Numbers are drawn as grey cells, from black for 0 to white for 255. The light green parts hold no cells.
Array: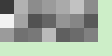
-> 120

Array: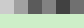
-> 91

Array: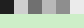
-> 112

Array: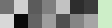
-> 99

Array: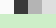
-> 180

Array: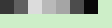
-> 220

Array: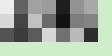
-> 91

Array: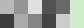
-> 133

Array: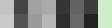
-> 154

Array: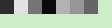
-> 117
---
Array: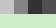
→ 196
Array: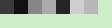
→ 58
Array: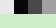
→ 232
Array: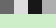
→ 104
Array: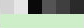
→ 211
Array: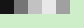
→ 20
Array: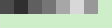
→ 75
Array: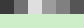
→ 57
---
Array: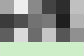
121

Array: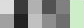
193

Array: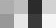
230

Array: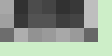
62

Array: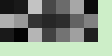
45

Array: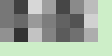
98
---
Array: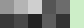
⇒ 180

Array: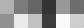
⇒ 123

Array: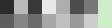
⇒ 186

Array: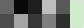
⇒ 8

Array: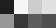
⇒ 246

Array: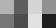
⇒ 95

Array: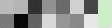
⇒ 180

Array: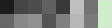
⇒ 69
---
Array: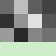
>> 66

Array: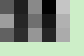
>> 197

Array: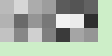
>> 98

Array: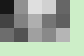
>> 102

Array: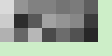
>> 94

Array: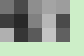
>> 157
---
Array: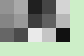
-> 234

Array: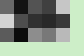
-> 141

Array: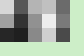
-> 137

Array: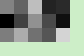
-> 113

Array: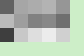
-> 222

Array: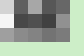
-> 131

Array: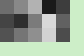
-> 143

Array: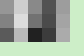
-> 33
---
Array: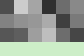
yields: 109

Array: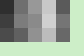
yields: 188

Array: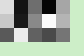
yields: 74

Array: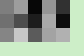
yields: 163

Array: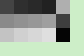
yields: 223

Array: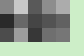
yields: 111
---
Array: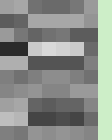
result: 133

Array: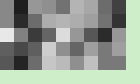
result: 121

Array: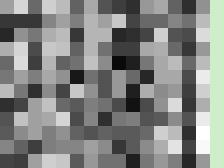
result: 152

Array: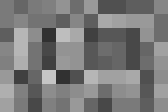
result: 141

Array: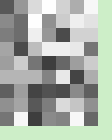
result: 103
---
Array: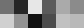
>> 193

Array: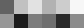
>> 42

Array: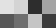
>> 197

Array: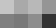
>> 141

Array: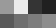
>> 125

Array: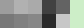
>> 42
